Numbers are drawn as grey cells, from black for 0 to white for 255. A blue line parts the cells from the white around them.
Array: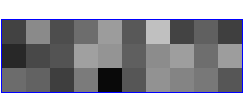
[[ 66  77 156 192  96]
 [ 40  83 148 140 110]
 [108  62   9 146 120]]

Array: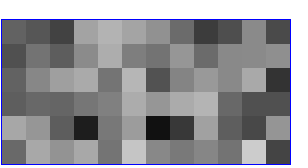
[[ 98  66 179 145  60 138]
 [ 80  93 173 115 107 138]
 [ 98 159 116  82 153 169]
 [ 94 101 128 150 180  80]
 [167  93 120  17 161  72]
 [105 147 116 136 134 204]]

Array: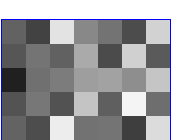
[[ 98 227 115 210]
 [ 86  97  75  90]
 [ 32 124 162 197]
 [ 83  82  95 110]
 [ 99 237 116 220]]

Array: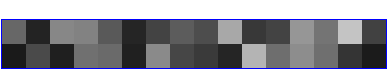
[[103 135  89  67  77  56 150 196]
 [ 26  31 106 138  58 180 141  52]]

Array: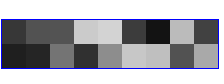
[[ 55  83 211  19  65]
 [ 31 116 141 191 169]]

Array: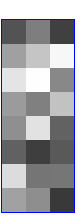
[[ 83  64]
 [160 247]
 [228 136]
 [155 194]
 [143  98]
 [ 97  89]
 [220 118]
 [161  57]]

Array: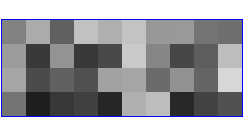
[[130  96 175 152 116]
 [155 147  73 134  94]
 [165  97 162 107 100]
 [116  56  38 189  67]]

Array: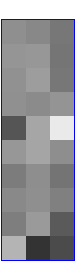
[[143 119]
 [149 117]
 [145 119]
 [144 148]
 [ 85 234]
 [151 142]
 [124 116]
 [137 128]
 [126  90]
 [180  75]]
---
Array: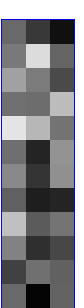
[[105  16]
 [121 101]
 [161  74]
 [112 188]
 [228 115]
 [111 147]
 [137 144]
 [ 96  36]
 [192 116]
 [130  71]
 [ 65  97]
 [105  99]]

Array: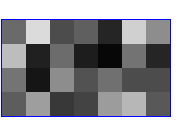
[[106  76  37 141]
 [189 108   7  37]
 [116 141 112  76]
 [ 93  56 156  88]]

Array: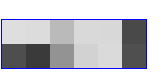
[[222 186 216]
 [ 78 147 218]]

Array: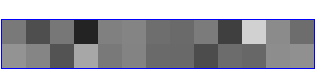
[[121 119 128 110 123 209 109]
 [147  83 121 106  76 103 144]]

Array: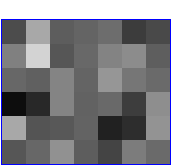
[[ 76  93 109  73]
 [128  86 131  94]
 [103 132 150 106]
 [ 13 132 105 142]
 [168  88  33 147]
 [ 86 145  68 106]]

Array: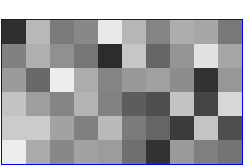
[[ 47 123 233 132 167]
 [129 144  44 102 226]
 [155 237 132 160  50]
 [195 133 130  79  69]
 [203 162 186 101 196]
 [236 136 156  50 127]]

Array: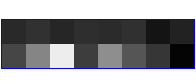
[[ 41  38  43  20]
 [ 70 237 142  54]]

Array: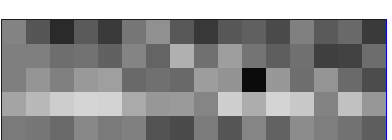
[[131  42  58 144  56  96 128 105]
 [127 110  97 100 112 116 112  66]
 [127 128 159 112 157  11 110 106]
 [164 205 211 151 133 173 200 193]
 [122 106 122  82 124 133 140 114]]

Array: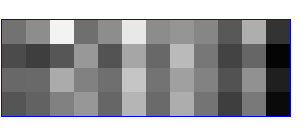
[[114 243 141 140 134 174]
 [ 75  86  83 104 119 102]
 [104 171 111 115 130 145]
 [ 85 129 102 106 116 121]]
